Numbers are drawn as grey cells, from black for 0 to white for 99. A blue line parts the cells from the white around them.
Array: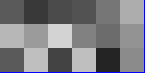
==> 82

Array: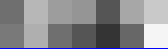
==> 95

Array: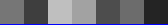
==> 74

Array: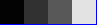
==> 88

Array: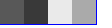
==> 91

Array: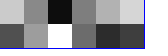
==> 99

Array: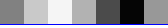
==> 95

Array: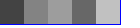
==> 75
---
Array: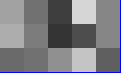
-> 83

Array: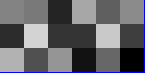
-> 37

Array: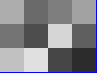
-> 49

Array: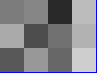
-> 16

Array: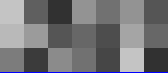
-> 57

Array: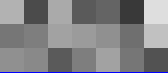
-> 22
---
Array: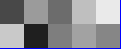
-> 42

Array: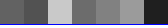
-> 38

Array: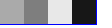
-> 66

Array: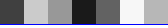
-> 38

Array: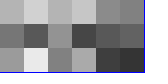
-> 27

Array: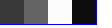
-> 39
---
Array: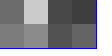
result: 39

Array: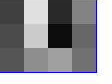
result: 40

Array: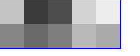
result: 66

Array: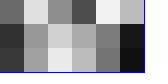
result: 9

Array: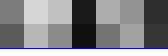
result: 21

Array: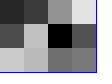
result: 32

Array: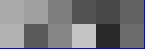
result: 42

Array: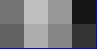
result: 20
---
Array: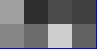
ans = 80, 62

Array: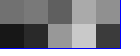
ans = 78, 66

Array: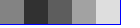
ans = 86, 63

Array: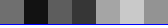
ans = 78, 64

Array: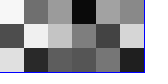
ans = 96, 93

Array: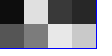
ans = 90, 87

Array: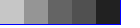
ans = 77, 58
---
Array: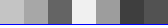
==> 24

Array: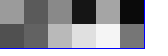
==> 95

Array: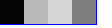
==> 83

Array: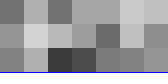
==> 51

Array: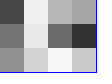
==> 96

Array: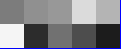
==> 30

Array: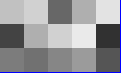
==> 60
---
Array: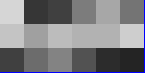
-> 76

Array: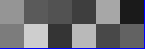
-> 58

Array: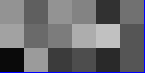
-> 63

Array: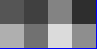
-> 33

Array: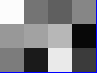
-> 59

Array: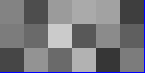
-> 48
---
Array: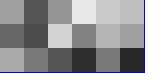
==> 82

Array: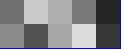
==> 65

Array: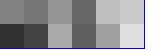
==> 66

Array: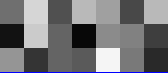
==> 39

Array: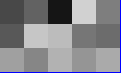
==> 73

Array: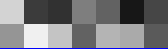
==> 76

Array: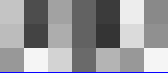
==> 67

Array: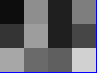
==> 12
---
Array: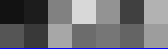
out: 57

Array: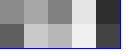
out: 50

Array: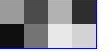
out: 29

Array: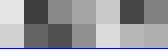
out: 78

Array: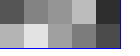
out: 58

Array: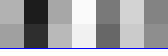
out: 47

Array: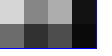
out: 52
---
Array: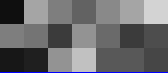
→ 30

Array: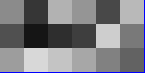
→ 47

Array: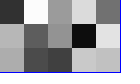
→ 88

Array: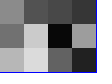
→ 61

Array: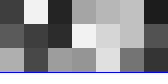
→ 32

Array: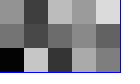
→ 38

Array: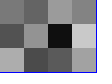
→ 78

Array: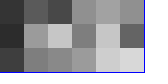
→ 39

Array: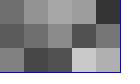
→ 46

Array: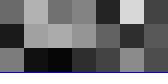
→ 34
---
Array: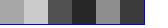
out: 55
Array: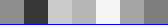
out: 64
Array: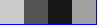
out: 9
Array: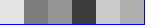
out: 79
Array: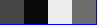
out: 92
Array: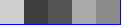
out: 66
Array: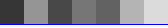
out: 70
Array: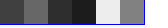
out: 92
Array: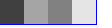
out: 50
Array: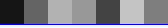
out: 76
